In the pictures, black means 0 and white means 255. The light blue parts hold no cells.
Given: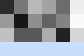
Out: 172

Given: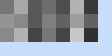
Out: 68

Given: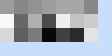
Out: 65

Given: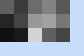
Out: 211

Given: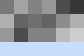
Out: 130

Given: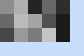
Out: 123

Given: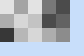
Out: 215

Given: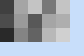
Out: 99

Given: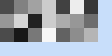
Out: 98
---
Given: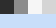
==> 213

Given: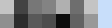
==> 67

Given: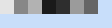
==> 101

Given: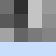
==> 89

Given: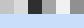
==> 165

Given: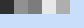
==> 145
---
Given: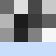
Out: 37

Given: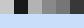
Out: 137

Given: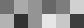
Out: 230

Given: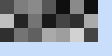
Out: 158

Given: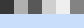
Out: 207

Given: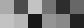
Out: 149

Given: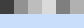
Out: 218

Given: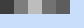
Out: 189
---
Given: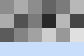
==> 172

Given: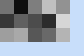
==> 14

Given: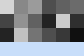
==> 136

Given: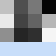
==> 79

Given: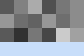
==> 129

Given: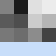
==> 26

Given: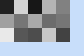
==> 211
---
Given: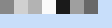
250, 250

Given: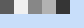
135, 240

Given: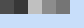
192, 192

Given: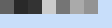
203, 203

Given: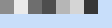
77, 234

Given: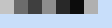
141, 196

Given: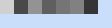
95, 208

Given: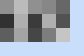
59, 197

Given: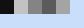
132, 194
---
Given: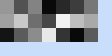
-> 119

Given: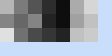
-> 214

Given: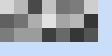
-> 206

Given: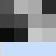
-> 42

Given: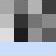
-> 61

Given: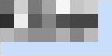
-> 207

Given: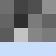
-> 144

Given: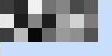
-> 93

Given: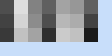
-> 96
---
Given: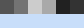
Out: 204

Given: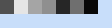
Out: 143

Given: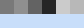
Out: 99

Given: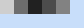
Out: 109

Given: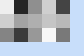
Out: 59

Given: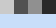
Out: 202

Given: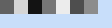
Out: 118

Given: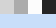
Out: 212
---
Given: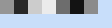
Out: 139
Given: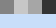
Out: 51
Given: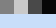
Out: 7
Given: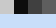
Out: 94
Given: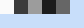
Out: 102
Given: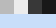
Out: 24
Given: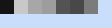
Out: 123
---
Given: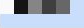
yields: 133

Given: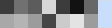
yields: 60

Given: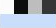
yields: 13

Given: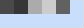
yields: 171

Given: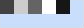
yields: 100

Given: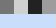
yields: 208

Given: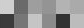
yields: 148

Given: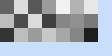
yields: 242
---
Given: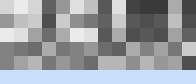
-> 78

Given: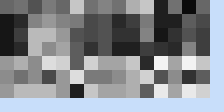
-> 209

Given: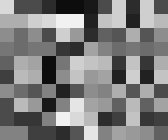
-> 97

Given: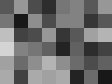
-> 24

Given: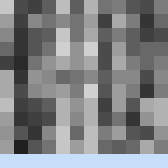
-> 124

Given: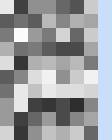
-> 103

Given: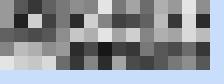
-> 87

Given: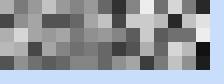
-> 29
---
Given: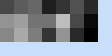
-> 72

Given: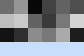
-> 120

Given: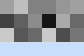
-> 170

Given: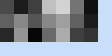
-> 96

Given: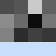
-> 13

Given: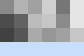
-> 138

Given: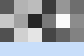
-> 250

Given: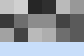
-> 67
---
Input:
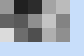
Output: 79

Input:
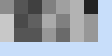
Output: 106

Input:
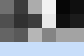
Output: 132

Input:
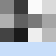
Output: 26

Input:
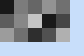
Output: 46

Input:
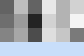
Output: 222
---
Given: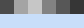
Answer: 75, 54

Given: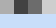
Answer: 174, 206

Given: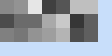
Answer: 137, 95

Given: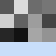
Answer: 87, 147

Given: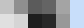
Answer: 195, 152

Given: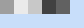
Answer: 158, 97
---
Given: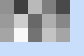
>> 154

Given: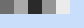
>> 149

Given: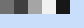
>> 112

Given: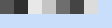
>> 110

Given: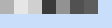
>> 146

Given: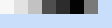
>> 121

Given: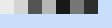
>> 119

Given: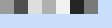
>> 155

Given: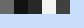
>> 64

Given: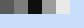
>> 124
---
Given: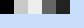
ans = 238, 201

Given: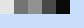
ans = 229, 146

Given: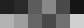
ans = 208, 179

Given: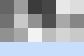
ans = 243, 232

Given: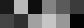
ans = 197, 185

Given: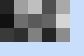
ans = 213, 191

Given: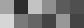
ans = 214, 195

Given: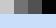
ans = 201, 115
